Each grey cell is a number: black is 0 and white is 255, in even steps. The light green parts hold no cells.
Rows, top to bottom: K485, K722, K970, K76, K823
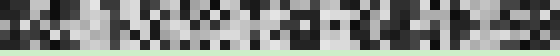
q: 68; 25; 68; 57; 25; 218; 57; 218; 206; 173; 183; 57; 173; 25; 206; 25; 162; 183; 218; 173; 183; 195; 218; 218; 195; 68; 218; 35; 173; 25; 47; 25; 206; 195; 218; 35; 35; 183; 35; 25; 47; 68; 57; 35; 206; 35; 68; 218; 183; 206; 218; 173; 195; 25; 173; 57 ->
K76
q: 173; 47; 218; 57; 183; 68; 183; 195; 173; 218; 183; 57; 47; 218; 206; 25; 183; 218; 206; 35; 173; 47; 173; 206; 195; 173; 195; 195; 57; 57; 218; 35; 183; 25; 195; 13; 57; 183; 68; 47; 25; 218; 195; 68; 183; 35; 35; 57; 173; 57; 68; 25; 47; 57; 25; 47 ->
K970
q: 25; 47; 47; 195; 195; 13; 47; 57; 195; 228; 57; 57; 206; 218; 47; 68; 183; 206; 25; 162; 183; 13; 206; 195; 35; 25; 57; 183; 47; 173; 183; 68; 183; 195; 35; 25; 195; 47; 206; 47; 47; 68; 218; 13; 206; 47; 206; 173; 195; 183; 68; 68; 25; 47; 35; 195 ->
K485

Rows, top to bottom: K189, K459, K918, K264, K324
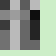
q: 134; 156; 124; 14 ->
K459
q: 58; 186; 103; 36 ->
K918
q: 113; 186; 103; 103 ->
K324
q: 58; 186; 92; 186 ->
K189
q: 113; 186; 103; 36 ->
K264

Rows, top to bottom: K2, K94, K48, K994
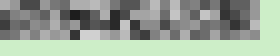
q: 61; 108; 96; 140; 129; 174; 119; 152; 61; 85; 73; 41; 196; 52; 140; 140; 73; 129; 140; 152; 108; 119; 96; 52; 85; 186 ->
K48
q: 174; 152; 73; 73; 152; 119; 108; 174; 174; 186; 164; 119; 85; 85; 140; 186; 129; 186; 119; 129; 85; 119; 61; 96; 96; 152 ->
K2

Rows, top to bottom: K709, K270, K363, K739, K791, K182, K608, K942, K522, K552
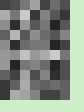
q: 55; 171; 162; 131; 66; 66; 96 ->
K552
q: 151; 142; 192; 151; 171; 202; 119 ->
K182
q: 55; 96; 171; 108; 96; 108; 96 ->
K522
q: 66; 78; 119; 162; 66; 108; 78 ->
K709

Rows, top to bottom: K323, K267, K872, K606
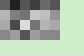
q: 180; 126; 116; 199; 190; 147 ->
K267
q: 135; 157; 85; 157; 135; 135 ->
K606
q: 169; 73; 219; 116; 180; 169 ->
K872

